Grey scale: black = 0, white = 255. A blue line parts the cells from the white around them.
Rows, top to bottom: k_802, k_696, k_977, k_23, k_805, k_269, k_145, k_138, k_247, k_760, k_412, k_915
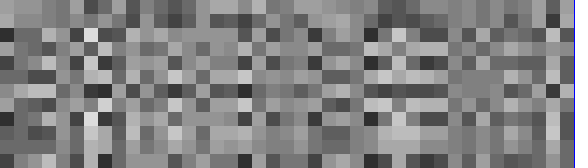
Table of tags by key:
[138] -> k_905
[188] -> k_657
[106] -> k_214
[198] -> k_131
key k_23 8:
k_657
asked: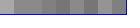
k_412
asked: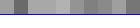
k_760
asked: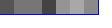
k_915
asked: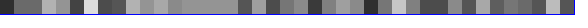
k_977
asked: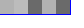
k_269

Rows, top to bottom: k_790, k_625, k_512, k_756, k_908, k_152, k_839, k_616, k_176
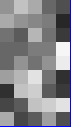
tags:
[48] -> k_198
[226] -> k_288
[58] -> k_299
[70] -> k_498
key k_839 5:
k_299
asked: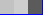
k_839
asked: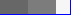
k_756
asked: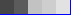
k_616
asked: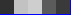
k_839

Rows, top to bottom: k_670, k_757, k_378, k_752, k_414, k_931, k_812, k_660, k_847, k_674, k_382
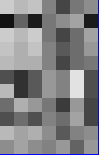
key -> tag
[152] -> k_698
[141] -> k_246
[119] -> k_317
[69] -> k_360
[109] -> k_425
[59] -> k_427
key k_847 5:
k_425
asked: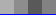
k_674
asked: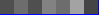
k_847

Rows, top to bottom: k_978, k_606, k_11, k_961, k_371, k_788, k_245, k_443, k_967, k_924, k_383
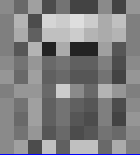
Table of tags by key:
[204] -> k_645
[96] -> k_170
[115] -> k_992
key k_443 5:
k_992
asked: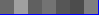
k_967
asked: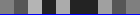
k_961
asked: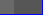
k_788

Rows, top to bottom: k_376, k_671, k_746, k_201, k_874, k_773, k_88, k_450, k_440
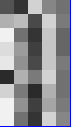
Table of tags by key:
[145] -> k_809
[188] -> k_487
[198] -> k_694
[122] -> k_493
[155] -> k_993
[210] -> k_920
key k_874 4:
k_694
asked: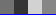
k_440
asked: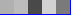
k_671
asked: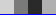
k_88
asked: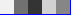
k_440
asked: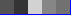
k_376

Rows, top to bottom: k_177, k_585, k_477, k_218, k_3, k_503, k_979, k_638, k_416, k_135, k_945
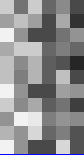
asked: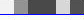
k_945
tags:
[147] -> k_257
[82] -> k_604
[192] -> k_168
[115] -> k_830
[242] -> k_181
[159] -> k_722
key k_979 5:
k_722

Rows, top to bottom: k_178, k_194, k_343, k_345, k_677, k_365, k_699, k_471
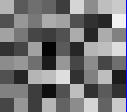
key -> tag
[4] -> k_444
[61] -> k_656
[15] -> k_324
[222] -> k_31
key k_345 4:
k_444
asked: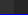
k_194
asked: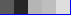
k_345

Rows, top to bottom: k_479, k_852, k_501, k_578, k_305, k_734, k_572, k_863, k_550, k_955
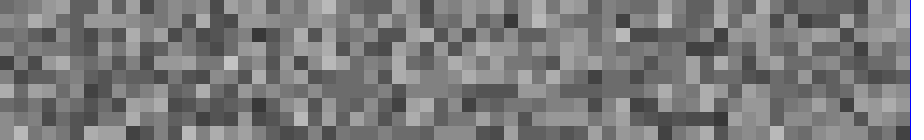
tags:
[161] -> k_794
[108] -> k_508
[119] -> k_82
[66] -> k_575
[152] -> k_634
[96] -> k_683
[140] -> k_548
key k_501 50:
k_508
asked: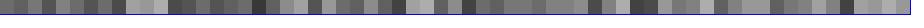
k_863
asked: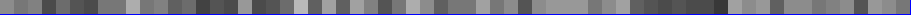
k_550
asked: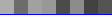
k_852
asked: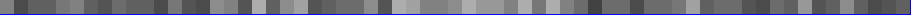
k_734
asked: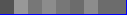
k_572

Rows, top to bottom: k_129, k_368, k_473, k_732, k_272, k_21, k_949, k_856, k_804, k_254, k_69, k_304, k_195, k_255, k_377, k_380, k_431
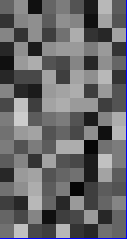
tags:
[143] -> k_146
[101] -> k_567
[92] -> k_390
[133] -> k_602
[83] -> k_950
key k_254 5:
k_567
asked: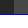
k_21
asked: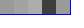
k_949

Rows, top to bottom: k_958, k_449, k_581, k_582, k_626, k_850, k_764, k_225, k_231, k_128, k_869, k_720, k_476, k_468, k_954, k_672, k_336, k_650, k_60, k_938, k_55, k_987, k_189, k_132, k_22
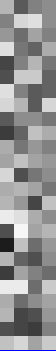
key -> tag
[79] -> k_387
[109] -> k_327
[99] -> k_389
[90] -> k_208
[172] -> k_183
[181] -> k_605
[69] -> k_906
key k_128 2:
k_389
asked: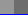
k_581
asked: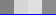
k_449
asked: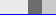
k_55
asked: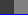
k_132
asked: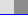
k_449

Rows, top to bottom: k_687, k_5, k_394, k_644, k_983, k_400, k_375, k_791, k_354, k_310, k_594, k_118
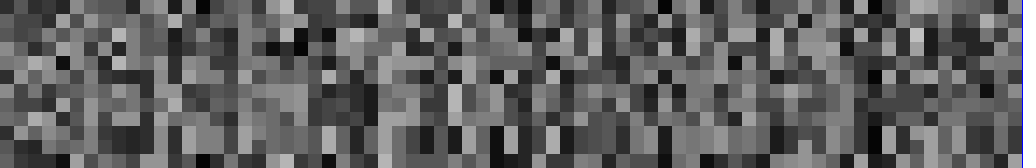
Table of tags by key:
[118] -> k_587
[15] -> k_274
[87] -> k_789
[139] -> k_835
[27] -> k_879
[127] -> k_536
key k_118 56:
k_536
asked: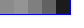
k_118
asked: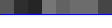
k_983
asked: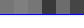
k_983

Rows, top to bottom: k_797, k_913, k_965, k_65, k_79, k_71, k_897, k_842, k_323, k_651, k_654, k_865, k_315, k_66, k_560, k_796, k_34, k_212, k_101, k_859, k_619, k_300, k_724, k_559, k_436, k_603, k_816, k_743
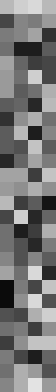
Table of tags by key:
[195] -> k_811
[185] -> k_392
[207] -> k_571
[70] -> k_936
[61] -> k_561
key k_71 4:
k_936
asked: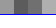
k_897
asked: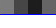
k_603
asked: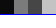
k_619
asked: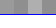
k_66
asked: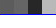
k_842
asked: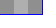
k_66

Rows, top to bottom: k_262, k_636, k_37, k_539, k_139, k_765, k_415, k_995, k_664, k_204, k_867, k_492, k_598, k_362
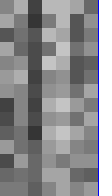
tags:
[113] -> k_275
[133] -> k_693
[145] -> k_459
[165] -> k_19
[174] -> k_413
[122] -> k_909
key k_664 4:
k_459
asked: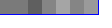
k_362
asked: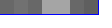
k_598
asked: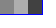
k_262
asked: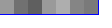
k_867

